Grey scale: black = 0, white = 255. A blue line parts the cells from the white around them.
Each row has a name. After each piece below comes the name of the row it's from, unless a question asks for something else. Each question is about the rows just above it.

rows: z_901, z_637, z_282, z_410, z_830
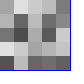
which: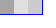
z_901
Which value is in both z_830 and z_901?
[188]
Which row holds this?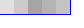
z_410
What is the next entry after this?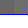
[96]
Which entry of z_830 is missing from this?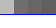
[83]
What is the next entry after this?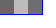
[136]
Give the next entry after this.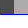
[90]

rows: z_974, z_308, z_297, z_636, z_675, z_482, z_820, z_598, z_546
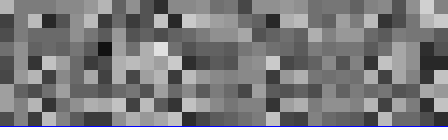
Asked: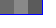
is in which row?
z_820
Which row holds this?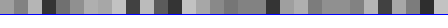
z_598
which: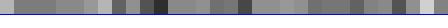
z_974
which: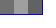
z_820

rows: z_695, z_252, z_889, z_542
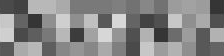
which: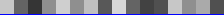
z_252
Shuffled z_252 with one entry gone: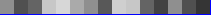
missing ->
[192]

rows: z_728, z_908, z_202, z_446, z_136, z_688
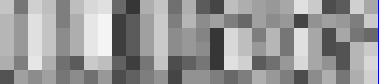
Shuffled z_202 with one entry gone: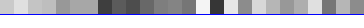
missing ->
[160]
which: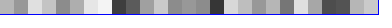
z_446
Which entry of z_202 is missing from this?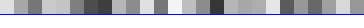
[132]

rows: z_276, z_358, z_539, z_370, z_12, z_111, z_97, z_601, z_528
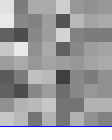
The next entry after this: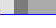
[206]
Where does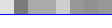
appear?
z_276
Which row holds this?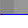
z_97
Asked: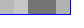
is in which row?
z_601
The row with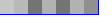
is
z_528
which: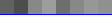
z_97
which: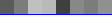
z_111

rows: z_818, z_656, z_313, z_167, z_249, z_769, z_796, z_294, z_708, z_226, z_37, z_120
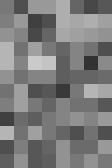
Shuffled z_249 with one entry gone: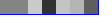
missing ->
[138]
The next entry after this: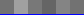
[79]

